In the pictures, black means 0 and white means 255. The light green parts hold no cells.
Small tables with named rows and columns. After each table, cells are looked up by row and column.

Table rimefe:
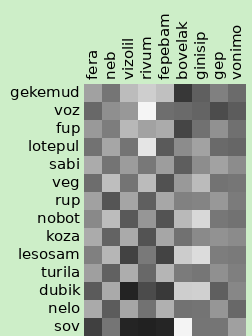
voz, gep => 76
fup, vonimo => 112
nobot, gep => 119
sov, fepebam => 37
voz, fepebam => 110
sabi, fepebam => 157
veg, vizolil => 116
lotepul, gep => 106
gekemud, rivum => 206
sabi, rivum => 120
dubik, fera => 91
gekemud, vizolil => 188
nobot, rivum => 150
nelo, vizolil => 166
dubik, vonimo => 135
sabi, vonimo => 140
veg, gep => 115
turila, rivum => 104

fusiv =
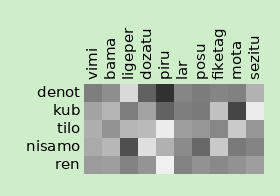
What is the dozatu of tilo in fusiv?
186
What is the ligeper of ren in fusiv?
130
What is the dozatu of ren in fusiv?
148
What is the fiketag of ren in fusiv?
137
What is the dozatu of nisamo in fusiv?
223
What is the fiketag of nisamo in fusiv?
201
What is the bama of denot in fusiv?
142
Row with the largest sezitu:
kub

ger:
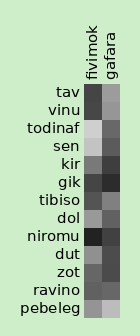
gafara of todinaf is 104
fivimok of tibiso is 84
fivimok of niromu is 34
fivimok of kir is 121
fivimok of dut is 144
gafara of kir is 62
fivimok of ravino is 97
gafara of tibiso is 128
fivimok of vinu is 71
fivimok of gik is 69

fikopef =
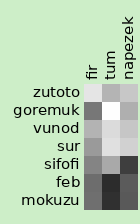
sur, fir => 154
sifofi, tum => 169
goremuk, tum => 254
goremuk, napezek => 175
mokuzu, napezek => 89
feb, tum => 44
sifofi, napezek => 62
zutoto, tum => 180
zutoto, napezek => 199
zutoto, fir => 229
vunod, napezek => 198

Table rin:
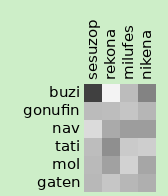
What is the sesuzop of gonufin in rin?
187
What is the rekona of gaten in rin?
198
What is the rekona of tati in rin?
143
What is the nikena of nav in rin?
157
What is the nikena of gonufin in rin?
182
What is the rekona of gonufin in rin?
189
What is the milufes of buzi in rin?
188
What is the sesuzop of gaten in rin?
184
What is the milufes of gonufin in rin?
197
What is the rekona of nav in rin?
170
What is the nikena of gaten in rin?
175
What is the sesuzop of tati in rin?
189
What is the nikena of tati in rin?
206
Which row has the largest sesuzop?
nav

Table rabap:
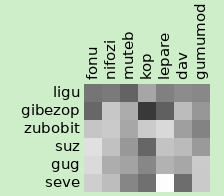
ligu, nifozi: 122
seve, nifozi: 189
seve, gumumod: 202
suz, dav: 187
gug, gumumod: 203
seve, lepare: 253
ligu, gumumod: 136
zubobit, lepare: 217
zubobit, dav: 159
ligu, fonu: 117
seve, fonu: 206
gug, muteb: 163
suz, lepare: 195
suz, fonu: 224
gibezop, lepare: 96
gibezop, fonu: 103
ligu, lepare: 128
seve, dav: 109

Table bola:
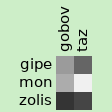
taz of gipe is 101
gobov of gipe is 155
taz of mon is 240
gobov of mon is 172
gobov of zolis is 52
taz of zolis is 69

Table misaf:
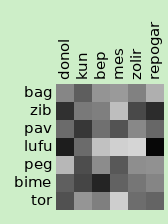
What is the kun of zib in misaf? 121
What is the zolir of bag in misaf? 129
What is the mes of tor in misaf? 206
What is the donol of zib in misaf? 48
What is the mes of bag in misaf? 154
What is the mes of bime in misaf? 98

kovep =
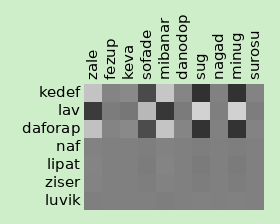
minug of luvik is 129
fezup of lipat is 128
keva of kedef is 137
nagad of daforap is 129
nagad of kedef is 129
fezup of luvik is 128

